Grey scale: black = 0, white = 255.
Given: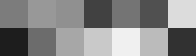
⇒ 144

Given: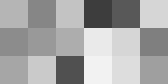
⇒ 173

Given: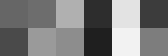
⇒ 176

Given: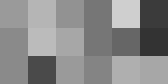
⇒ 167

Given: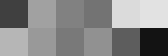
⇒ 129

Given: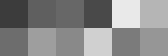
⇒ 103
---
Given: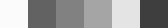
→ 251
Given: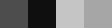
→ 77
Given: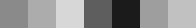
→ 138
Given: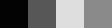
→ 3
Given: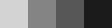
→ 211
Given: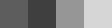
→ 93
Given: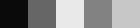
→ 10
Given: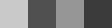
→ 201
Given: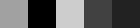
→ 161
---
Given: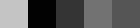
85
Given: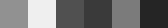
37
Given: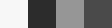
74
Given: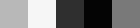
121
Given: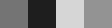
147
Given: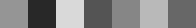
103
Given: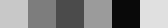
224
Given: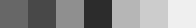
239
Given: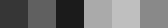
137
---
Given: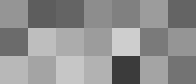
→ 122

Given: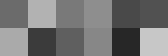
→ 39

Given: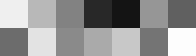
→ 116

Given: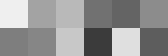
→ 223

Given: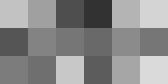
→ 139

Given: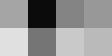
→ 201
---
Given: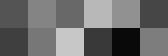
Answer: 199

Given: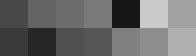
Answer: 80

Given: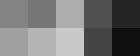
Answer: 200

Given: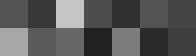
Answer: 103

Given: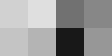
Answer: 24

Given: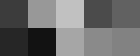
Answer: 166

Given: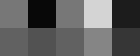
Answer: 97

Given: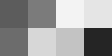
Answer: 195
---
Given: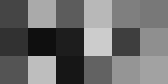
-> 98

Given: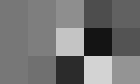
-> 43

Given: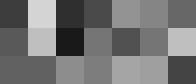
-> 165

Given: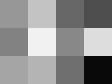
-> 180

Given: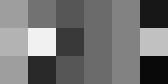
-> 107

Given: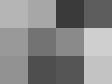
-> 78

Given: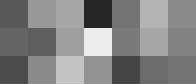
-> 69
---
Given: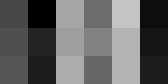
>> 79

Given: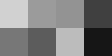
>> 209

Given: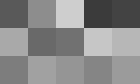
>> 169

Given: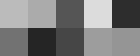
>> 187

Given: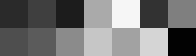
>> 42

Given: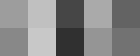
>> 157
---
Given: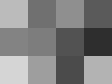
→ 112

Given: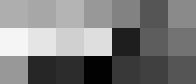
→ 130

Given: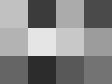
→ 59

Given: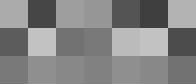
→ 84

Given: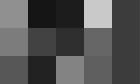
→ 28

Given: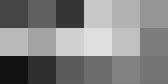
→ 200

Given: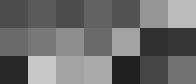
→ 83

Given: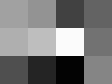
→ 147

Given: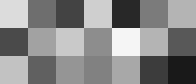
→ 40
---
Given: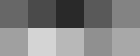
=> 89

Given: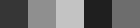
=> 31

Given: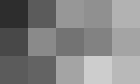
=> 144

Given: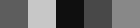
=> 72

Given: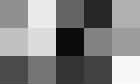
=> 38

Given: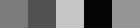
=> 5

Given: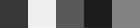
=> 29

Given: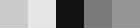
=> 122

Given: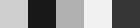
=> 241

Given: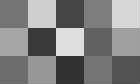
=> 125
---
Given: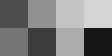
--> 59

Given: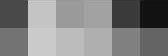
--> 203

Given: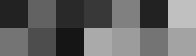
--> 77

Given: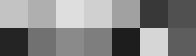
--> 113

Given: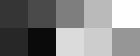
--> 10

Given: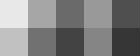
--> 113

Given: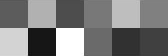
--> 22

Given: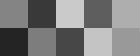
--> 125
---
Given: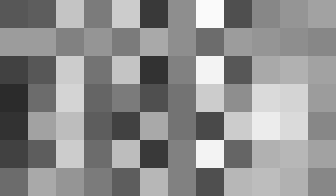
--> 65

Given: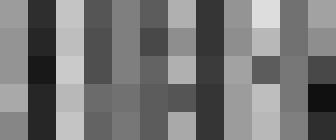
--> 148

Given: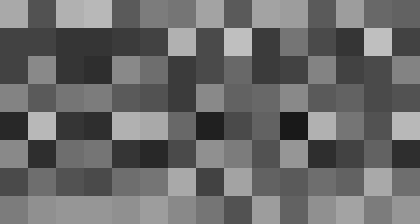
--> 66

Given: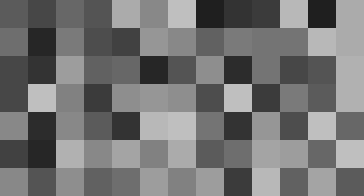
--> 71

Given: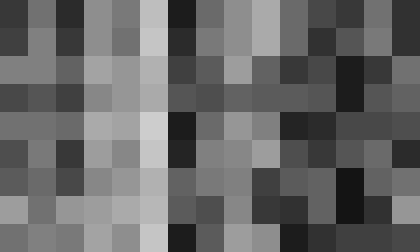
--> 128

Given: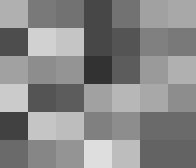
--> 161
